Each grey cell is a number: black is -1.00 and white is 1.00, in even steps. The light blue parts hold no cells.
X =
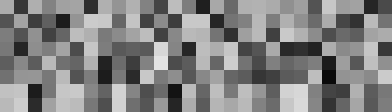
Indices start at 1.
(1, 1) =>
0.35
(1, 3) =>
0.37
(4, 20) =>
0.33
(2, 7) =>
0.59
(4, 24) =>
0.36
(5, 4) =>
0.45
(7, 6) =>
0.58
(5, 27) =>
0.50
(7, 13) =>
-0.85
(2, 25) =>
-0.45
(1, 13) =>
0.48
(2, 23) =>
-0.16
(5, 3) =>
-0.28
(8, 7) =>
-0.06
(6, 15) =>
0.07
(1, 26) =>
0.27
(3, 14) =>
0.45
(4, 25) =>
0.08
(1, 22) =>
0.25
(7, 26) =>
0.39
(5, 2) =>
0.07
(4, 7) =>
0.55
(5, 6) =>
-0.21
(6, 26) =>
0.18
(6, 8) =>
-0.78
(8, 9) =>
0.64
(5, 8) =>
-0.73
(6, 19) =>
-0.58
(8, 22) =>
0.70
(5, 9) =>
-0.15
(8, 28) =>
-0.02
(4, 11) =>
-0.30
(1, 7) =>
-0.64
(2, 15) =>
0.57
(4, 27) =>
0.55
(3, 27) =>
0.28
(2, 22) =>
0.13
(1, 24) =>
0.56
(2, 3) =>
-0.52

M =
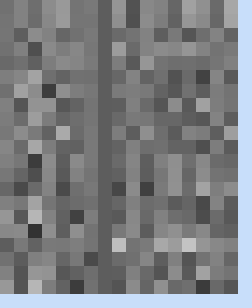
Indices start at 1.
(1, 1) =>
-0.11
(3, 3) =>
0.10
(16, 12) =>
0.01
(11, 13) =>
-0.22
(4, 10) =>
-0.17
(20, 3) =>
0.18
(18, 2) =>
-0.05
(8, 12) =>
-0.33
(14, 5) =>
-0.42
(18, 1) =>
-0.27
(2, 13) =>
-0.23
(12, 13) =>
0.12
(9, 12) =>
-0.19
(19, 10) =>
-0.12
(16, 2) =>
-0.31
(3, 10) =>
-0.10
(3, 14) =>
-0.33
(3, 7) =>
-0.05
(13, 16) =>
-0.10
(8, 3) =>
0.15
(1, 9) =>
0.17
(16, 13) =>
-0.14
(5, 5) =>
0.08
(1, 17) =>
0.31
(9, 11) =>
-0.07
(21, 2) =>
-0.34
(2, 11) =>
0.10
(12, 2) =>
-0.07
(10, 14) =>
0.02
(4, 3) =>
-0.38
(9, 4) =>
-0.03
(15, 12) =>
-0.12
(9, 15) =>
-0.32
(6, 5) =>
-0.22
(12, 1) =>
0.00
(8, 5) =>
-0.32
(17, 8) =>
-0.27
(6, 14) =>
-0.17

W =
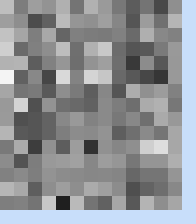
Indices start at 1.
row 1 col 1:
0.49
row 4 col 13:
0.20
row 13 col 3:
-0.01
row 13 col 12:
-0.08
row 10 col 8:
0.15
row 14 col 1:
0.43
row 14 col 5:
0.24
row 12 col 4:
0.20
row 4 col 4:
0.11
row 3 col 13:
0.01
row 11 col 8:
0.14
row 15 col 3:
-0.09
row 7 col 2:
-0.08
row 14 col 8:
0.25
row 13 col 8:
0.07
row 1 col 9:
-0.06
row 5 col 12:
-0.32
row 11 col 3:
-0.52
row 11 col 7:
-0.61
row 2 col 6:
0.17
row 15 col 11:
0.41
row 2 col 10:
-0.33
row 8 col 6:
-0.18
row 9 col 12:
0.33
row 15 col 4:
0.56
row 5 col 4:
0.01
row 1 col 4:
0.15
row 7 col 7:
-0.26
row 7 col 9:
-0.33
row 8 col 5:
-0.13
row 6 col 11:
-0.44
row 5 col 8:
0.25
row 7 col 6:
-0.04
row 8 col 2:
0.66
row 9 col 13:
0.19
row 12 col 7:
0.06

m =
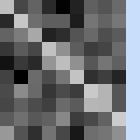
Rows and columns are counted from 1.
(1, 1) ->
0.50
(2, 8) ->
-0.22
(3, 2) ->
-0.03
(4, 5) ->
0.13
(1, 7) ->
-0.25
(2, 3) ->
-0.14
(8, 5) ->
-0.17
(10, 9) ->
0.12
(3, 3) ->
0.32
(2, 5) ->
-0.26
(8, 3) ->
-0.40
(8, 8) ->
0.41
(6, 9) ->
-0.72
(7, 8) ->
0.41
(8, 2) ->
-0.25
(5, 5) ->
0.48
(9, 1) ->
-0.29
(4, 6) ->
-0.27
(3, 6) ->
-0.34
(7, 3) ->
-0.18
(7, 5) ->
-0.41
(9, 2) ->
-0.12
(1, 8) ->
-0.34
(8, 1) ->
-0.45
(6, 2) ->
-0.99
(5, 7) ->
-0.32

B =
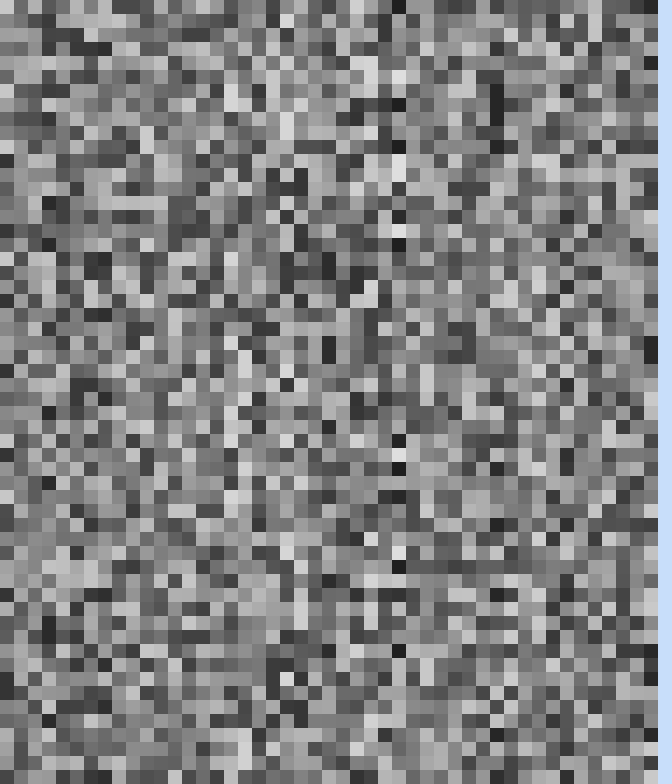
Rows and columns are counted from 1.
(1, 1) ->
0.56
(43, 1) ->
-0.59
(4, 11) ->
-0.31
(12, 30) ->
0.32
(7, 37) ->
0.03
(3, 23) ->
0.02
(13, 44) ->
0.28
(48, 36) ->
-0.17
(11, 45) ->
-0.53
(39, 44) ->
0.56
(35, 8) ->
0.44
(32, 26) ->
0.63
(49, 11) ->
0.52
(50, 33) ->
-0.12
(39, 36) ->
-0.30
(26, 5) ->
-0.17
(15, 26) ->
0.28
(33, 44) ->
-0.45
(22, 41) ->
0.49
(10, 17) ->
-0.02
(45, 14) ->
0.55
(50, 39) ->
-0.18
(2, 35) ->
0.32
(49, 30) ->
-0.41
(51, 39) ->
-0.22
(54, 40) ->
-0.26
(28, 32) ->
0.04
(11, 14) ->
-0.10
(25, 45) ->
0.42
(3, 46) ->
0.36
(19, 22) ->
0.02
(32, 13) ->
0.53
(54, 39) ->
0.29
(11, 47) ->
-0.49
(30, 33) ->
-0.49
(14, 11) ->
-0.26
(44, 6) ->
-0.55
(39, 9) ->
-0.05
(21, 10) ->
0.51
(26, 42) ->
0.25
